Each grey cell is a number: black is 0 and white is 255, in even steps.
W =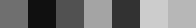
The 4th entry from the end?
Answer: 164
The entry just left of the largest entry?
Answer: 50
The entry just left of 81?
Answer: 16

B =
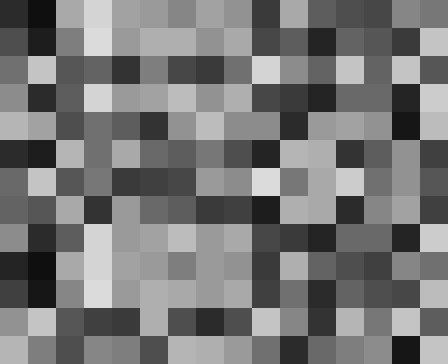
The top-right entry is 119
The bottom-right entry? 196
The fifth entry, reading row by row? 162
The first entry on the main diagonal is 43
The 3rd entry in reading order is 169
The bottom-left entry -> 181
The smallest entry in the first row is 15
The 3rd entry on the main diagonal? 86
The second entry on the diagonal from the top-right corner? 58
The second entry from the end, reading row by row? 22
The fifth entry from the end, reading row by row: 105
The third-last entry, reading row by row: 140
